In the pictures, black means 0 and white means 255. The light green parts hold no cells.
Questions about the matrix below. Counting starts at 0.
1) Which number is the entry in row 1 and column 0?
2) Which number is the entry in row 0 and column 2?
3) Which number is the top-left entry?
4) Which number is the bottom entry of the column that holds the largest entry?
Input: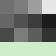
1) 102
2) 157
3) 112
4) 50

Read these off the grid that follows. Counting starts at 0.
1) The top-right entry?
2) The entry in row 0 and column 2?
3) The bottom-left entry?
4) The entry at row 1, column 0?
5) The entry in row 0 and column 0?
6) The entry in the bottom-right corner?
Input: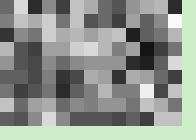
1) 43
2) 43
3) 96
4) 127
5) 106
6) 194

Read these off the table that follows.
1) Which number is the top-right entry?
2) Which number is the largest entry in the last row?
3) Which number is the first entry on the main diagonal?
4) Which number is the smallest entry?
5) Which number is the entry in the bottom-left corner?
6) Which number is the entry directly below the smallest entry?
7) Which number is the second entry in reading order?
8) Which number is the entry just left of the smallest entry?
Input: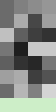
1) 150
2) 212
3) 107
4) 30
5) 107
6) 50
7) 128
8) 118

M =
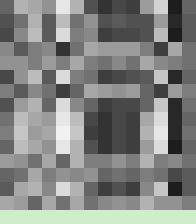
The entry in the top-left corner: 101
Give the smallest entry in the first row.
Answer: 29
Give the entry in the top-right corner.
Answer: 101
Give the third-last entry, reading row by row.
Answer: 146
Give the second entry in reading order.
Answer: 178
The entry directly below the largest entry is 230
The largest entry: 241
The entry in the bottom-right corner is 125
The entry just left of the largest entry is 167
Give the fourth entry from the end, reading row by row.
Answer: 178
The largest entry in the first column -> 167
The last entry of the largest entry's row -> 113
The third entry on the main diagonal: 188
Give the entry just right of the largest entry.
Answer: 198
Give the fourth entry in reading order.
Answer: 146
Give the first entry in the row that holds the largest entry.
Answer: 125
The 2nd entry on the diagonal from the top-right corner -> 40
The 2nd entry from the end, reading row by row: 146

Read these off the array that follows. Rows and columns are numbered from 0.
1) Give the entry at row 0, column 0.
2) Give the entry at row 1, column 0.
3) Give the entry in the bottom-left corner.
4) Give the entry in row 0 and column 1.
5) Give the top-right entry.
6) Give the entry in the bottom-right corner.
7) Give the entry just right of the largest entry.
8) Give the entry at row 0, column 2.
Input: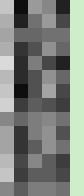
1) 197
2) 174
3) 135
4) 14
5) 33
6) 113
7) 43
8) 154
